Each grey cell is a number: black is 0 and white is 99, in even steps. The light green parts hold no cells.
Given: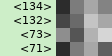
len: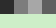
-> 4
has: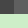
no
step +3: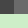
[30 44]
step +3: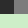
[20 51]
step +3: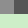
[58 36]
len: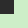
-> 1

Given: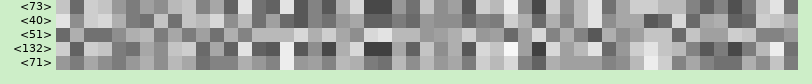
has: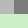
yes
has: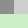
yes
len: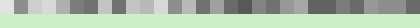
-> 30
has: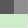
yes

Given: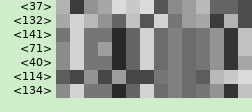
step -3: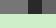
[43 43 13 36]
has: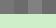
no
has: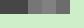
yes

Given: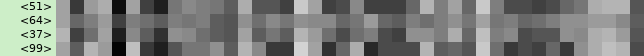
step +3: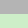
[73 73]
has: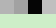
no

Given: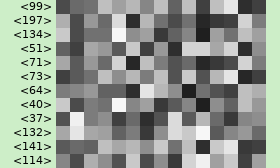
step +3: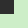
[21]
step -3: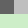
[35 71]
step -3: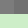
[45 41]
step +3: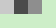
[81 32 58]
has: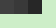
no
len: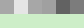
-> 6

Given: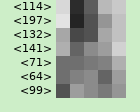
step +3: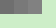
[46 50 53]
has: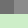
no
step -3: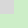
[81]
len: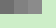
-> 3
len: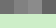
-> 4
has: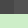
yes
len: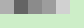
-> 5

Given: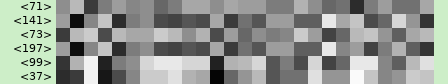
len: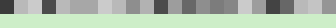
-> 24
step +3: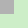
[72]
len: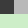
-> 2
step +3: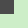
[32]
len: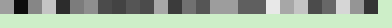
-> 27
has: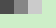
yes
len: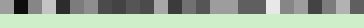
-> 26

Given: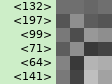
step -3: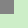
[48]
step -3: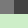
[44 23]
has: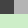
no
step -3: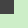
[23]

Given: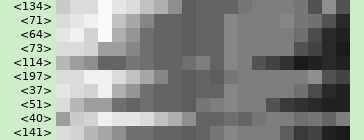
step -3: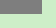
[46 46 46]
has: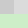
yes
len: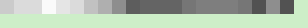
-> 21

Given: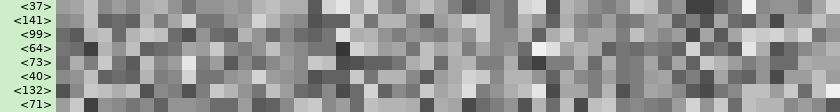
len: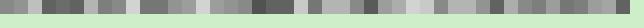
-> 45
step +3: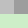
[77 64]
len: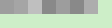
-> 7
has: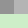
yes
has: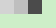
no
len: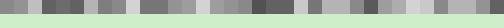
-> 36
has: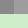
yes

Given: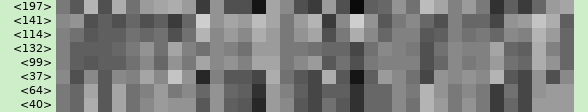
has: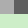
yes
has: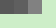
yes
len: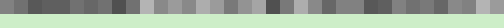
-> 36
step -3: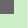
[37]
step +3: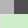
[73 34]

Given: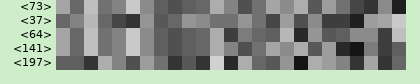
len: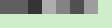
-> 7
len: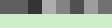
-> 8
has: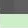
yes
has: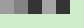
yes
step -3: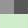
[55 31]
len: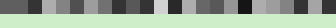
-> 24
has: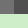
no

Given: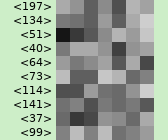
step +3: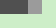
[34 34 63]
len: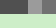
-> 4

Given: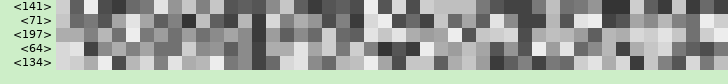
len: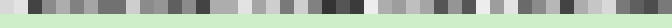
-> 48
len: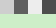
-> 4
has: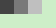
yes
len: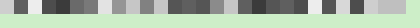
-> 29
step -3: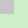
[74]
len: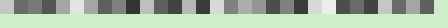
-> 31

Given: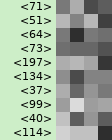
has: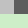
yes
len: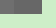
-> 3

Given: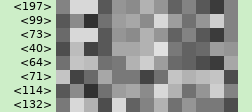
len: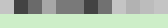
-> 12
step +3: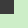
[26]
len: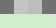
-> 4
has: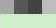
no

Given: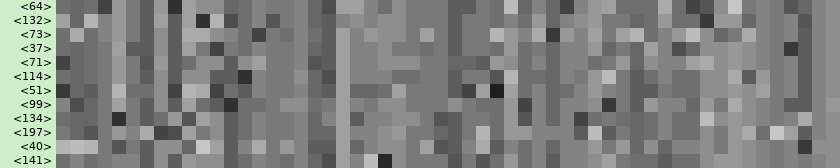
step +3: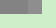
[54 54 58]
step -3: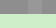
[52 52 56 52]
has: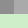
yes
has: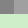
yes
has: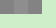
yes
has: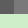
yes

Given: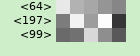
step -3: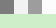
[45 91 58 95]
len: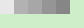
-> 5

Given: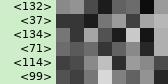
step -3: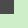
[26]
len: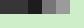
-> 5
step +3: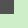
[35]
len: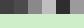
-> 6

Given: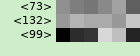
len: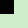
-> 1
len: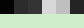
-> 6
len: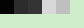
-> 5

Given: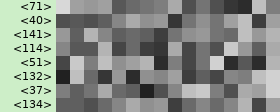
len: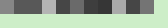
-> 11
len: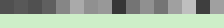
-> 16

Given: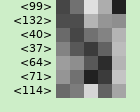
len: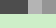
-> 4
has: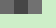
yes
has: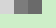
no
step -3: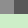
[52 31]

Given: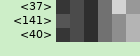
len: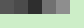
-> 5
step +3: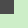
[32]
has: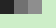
no
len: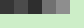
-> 5

